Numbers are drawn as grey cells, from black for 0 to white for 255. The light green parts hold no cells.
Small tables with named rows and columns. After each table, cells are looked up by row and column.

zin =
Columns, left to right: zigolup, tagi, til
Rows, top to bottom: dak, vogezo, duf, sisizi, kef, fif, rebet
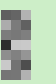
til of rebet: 178
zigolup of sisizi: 45
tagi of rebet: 118
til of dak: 179
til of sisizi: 201
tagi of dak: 101
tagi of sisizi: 199
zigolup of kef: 142
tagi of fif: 115
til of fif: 78
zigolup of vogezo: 172
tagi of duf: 120

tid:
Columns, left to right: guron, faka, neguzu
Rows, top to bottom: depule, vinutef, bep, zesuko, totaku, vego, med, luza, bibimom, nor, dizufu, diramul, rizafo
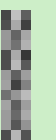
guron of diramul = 155
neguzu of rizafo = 83
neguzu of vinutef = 64
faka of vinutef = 169
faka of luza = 65
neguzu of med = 158
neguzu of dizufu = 170
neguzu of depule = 94
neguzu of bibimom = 187
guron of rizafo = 77
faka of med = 96
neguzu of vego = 89
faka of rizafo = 182
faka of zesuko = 114
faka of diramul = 87
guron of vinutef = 79
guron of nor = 163

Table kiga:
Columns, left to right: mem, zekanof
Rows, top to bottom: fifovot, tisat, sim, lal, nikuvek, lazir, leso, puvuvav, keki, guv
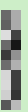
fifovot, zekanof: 172
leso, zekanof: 62
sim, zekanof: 65
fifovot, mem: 106
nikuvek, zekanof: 146
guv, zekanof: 186
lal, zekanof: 22
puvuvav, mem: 217
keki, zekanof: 52
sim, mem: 221
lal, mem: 106
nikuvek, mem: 58
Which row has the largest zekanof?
guv

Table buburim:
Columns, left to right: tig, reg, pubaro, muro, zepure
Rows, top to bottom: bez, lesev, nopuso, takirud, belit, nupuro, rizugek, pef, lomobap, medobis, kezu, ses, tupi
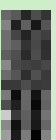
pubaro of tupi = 122
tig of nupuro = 136
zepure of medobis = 99
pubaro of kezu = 95
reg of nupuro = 72
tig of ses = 137
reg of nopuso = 69
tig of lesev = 131
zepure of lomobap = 102
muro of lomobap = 19
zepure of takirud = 46
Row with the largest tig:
kezu

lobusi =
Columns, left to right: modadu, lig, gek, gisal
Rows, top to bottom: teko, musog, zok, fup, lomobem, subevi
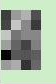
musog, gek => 136
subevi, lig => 172
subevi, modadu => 154
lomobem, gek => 85
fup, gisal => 128
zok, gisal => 135
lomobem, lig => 88
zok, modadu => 197
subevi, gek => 51
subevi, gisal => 103
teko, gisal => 80
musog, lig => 197
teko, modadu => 61
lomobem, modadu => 4
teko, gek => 177
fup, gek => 68
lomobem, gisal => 94
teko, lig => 154
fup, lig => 100
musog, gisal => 58

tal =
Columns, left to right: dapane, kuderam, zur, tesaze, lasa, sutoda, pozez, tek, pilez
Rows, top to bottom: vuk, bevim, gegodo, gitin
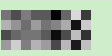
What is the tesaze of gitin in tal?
179
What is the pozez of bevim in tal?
171
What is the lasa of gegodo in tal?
90
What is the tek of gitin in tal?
27
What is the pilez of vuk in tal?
59
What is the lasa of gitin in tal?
156
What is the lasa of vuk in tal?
89
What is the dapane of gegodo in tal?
75
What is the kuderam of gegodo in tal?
104
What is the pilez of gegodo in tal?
50
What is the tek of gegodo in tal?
190
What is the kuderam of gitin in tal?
206
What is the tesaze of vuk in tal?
90
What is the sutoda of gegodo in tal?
13
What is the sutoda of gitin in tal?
73
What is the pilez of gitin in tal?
192
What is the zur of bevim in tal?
110
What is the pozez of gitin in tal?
184
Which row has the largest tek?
vuk

